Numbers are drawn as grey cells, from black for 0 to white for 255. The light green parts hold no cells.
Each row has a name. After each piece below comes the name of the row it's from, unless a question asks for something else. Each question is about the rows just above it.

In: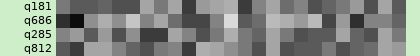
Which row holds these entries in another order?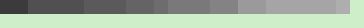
q181
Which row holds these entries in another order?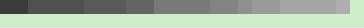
q285
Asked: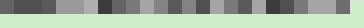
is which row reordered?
q181
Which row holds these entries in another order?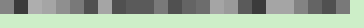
q812

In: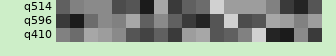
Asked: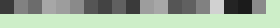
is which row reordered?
q410
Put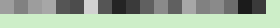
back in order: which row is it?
q596
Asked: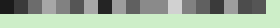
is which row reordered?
q596
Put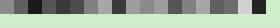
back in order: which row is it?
q596
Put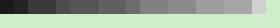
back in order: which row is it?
q596

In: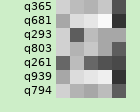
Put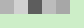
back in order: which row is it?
q794
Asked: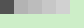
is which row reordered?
q365
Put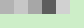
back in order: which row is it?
q803
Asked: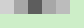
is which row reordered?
q293
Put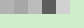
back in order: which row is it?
q794

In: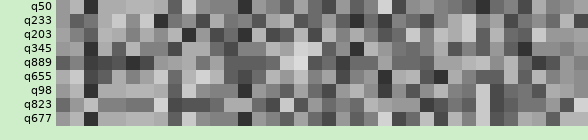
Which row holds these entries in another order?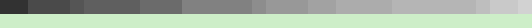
q677
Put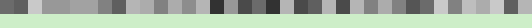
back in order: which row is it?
q203
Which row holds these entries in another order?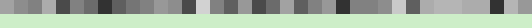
q50
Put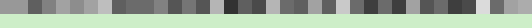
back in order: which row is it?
q889
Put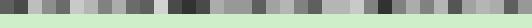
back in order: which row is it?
q655

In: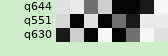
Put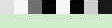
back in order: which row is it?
q630
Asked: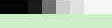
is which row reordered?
q630
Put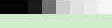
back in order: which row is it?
q644

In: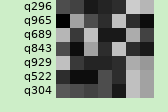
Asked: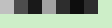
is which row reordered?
q843
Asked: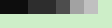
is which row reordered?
q522
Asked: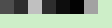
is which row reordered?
q965
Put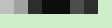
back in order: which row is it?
q522

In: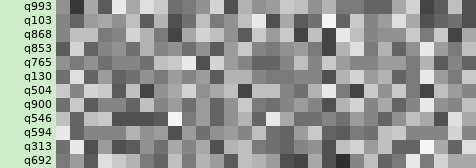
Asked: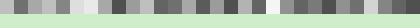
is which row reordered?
q313
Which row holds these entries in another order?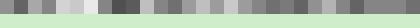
q900
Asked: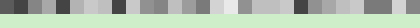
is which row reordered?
q868
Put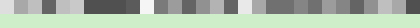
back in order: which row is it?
q546
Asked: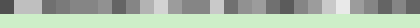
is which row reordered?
q594
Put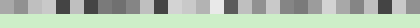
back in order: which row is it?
q504
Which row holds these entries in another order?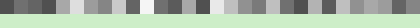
q103

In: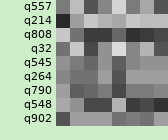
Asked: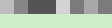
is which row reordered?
q557
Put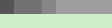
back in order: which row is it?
q264
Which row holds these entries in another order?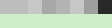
q214

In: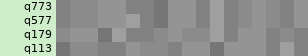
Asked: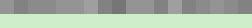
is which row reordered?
q577
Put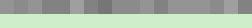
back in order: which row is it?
q577
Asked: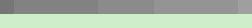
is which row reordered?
q773
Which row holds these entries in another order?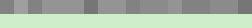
q113

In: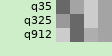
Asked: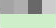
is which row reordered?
q912
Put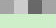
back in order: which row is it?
q35
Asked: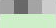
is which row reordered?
q35
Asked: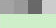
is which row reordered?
q325

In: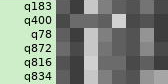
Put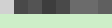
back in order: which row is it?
q400
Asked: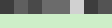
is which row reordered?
q816

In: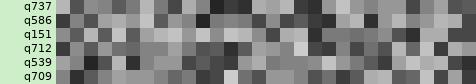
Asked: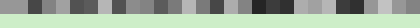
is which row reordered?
q737
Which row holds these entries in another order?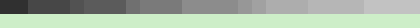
q151
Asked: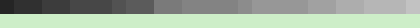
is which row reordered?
q586
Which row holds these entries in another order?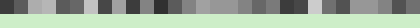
q709
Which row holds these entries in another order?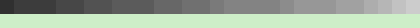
q712
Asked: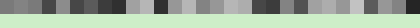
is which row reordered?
q586
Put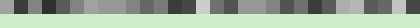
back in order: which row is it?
q709

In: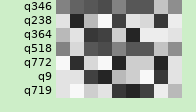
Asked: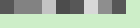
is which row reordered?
q518
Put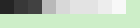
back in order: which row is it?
q238
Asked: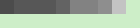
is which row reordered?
q346
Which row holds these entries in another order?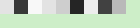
q719
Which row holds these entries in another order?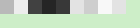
q719

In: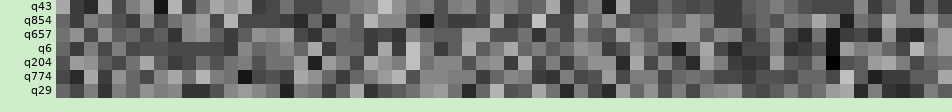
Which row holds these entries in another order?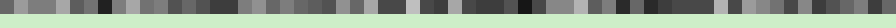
q854
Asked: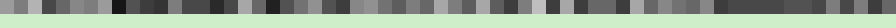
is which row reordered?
q6
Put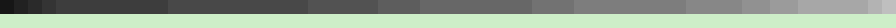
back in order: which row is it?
q6
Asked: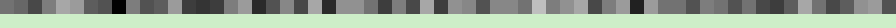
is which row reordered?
q204
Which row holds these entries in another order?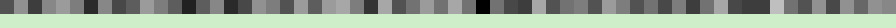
q204
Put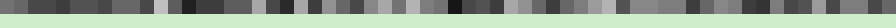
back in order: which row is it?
q774

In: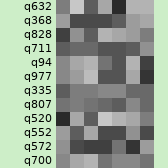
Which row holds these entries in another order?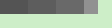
q711
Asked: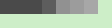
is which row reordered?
q552
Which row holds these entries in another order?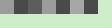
q368
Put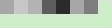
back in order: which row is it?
q520
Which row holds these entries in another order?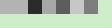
q632

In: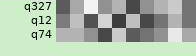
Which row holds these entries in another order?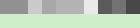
q74
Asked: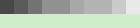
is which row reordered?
q74
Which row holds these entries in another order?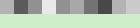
q74
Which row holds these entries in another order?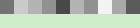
q327
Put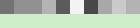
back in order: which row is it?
q327
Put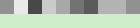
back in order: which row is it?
q74

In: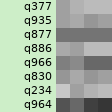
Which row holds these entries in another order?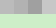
q234
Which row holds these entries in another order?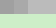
q886
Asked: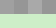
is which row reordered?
q830
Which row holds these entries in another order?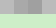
q886
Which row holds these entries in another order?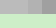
q377

